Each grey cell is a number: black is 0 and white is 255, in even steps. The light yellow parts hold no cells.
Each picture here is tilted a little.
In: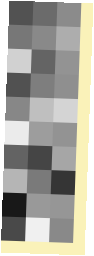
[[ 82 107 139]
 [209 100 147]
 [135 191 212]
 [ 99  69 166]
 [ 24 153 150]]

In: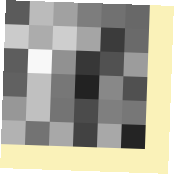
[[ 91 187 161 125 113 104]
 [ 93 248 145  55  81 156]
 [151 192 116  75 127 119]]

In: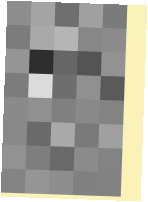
[[142 164 111 160 123]
 [149  46 102  84 146]
 [138 144 128 137 131]
 [146 126 105 139 131]]

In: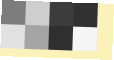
[[125 206  60  49]]

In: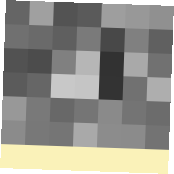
[[101 160  83  90 158 152 144]
 [ 82  76 128 182  50 169 113]
 [152 121 104 117 138 116 108]]

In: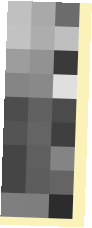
[[192 169 108]
 [157 146  58]
 [ 77  97  75]
 [ 69  95 132]
 [127 126  44]]
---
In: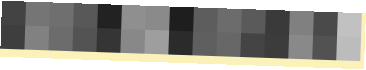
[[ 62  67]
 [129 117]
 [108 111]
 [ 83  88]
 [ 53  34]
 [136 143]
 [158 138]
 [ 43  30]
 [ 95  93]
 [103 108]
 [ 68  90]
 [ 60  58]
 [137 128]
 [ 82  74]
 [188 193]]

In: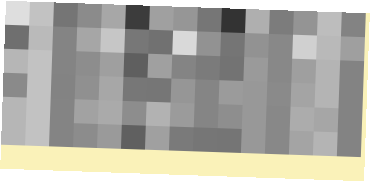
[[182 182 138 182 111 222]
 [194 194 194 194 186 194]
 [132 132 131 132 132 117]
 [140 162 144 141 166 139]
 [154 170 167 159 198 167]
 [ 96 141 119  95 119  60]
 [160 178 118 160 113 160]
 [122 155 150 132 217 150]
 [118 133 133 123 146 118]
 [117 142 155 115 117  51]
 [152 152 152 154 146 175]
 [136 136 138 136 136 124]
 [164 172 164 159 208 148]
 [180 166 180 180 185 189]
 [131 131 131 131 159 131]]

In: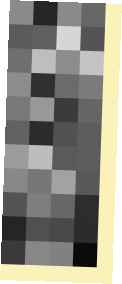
[[ 58  37  84 136 156  98 121 141 111  91 139]
 [135  80 126 119 189  43 152  49 190  96  38]
 [129  72 103 162  90  81  59 107 140 214 139]
 [ 10  44  45  88  93  92 101 123 195  84 102]]

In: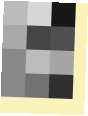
[[136 137 168 186]
 [114 187  69 214]
 [ 47 165  79  24]]

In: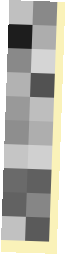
[[193  98 106 197 142 153 178 137  29 192]
 [ 90 134  96 208 174 190  82 213 173 137]]

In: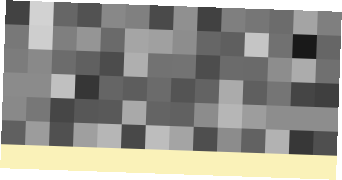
[[ 96 137 139 124 120  66]
 [156 119 139 137 206 210]
 [ 80  70 192 108 127 102]
 [159  87  54  96 149  82]
 [182  89 101  76 106 136]
 [ 72 169  93 175 165 128]
 [189 100 107 114 160  74]
 [164  97  84 115 141 144]
 [ 78 140  99  77 102  65]
 [140 182 171 107  95 127]
 [ 98 157  95 106 197 118]
 [178 141 117 141 113 108]
 [ 55 141  69 172  25 164]
 [ 79 141  63 112 102 127]]
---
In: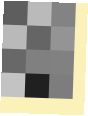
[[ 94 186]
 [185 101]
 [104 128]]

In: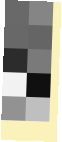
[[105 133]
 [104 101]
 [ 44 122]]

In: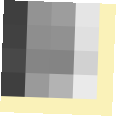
[[ 63 147]
 [ 65 142]
 [ 72 133]]

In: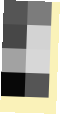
[[ 85 124]
 [ 71 211]
 [162 215]]

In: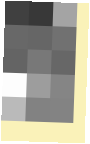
[[ 64  56]
 [104 102]
 [100 120]]

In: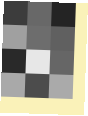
[[ 60 104]
 [160 109]
 [ 41 231]]

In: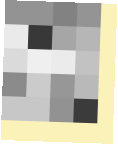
[[147 147]
 [234  56]
 [218 239]]

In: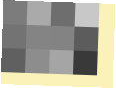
[[124 170]
 [115 132]
 [ 96 141]]
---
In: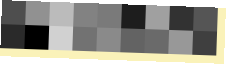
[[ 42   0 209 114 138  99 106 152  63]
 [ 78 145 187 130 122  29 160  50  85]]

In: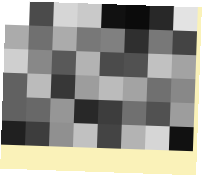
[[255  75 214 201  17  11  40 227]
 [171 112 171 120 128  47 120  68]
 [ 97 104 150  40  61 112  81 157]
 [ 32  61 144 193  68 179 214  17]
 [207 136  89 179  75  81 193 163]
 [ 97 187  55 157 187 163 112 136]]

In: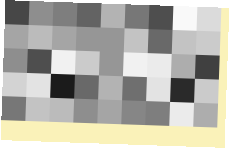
[[142  78 241 203 150 241 235 173  64]
 [119 195 187 142 165 134 126 235 173]
 [165 187 165 150 150 195 105 195 203]
 [ 71 142 126  99 179 119  78 249 219]
 [211 227  27 105 179 111 227  42 203]]

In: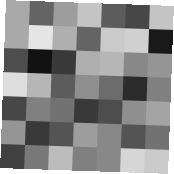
[[ 64 120 188 128 136 214 202]
 [169 229 175 100 202 208  25]
 [169 100 157 196  92  71 196]
 [ 71 128 114  57  77 143 163]
 [222 182  92 143 108  43 128]
 [149  57  84 157 136  84 114]
 [ 77  18  57 175 182 136 149]]

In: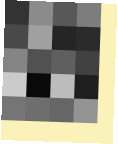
[[203   9 188  31]
 [117 110 102 147]
 [132  81  95  65]
 [ 51 139  88 125]
 [ 73 160  37  43]]

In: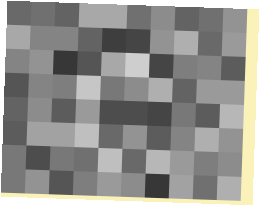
[[ 92 162 162 191 105 147  92 132 175 147]
 [168 132 132  99  62  69 147 175 105 154]
 [ 85 132 126 198 120 140 175  99 154 154]
 [120  77 120 112 191 105 183 154 126 140]
 [105 112  99 168 168 112 140  99 112 147]
 [ 99 140  92 154  77  77  69 120  92 183]
 [120 147  85 126 154 140  55 162 112 175]
 [132 147  55  85 168 206  69 126 132  92]]

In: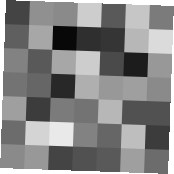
[[108 212 233 130 102 190  60]
 [130  89 167 205  74  28 152]
 [ 68 144 138 205  89 198 123]
 [159  60 123 115 183  81  81]
 [138 152  68  81  89 159 108]
 [115 102  40 175 152 159 138]
 [ 95 167   8  47  53 183 219]]

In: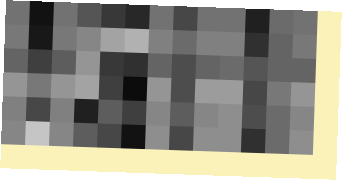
[[149 120 149 163  63  12 149  77 156 156  71 120 149]
 [134 197 134  93  71  18 142  71 142 142  48 107 142]
 [128  71 128  32  93  63 134  93 134 142  77 107 134]
 [120  24 120 134 163 177 128 107 128 128  48 100 120]
 [114  18 114  85  56  40 114  71 114 114  32 107 114]
 [100  63  93 149  56  48 100  77 100 107  85 100 100]]
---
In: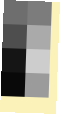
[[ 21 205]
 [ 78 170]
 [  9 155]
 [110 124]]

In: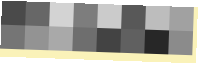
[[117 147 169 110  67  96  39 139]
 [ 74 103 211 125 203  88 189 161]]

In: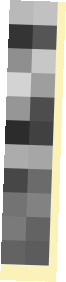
[[143 199]
 [185 193]
 [172 166]
 [211 158]
 [115 130]
 [ 71 107]
 [122  99]
 [ 99  92]
 [ 52  85]
 [150  77]
 [ 44  65]]

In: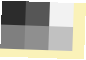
[[127 143 193]
 [ 44  86 242]]

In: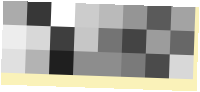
[[237 216  62 198 116  68 156 103]
 [224 179  31 141 141 122  75 216]
 [171  55 255 204 186 149  90 163]]

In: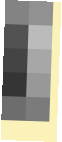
[[ 82 187]
 [ 68 167]
 [ 53 152]
 [131 145]
 [109 123]]
